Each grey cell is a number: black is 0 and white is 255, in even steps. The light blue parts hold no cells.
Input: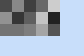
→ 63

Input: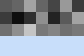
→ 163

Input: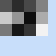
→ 72

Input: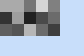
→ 117

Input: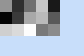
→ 111

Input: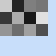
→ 127
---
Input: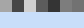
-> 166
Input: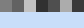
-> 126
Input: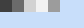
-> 63
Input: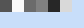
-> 84
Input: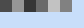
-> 75
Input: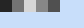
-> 37
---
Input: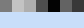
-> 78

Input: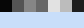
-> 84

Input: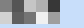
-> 95

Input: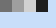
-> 159

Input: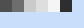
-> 110

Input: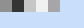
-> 166

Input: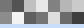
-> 95

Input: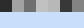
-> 111
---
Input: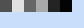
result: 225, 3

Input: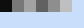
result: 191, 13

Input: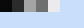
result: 235, 9

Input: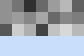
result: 216, 47

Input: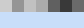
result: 205, 57

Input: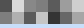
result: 218, 52

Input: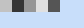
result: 224, 53

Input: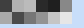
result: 230, 31

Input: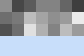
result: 234, 62
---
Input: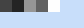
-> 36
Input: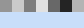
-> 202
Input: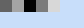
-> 164
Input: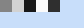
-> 210
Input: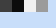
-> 12
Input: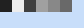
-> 236
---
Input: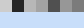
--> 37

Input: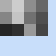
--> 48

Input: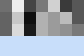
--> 218

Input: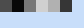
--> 8

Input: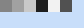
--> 161

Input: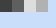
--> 95

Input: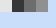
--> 55

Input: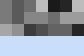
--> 145
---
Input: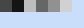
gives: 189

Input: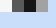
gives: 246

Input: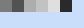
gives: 173

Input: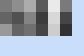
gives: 112

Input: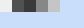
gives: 81

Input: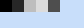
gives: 39

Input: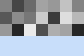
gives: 79

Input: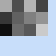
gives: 15

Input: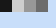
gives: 23

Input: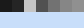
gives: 81
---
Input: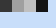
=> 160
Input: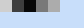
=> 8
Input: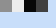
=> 236
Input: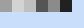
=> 85
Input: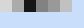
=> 130
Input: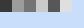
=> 202
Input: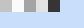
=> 164
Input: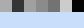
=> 115
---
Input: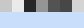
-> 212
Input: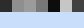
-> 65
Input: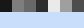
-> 77
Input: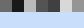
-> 149
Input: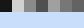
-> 99
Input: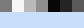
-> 90
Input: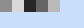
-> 186
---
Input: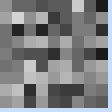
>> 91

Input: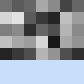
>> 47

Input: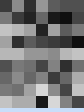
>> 69

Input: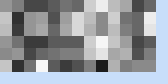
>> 138

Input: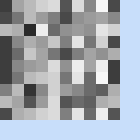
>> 84

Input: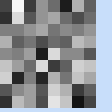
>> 68
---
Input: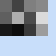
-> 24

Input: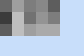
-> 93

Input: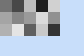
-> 177

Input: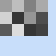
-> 89

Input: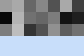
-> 124

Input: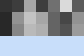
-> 40
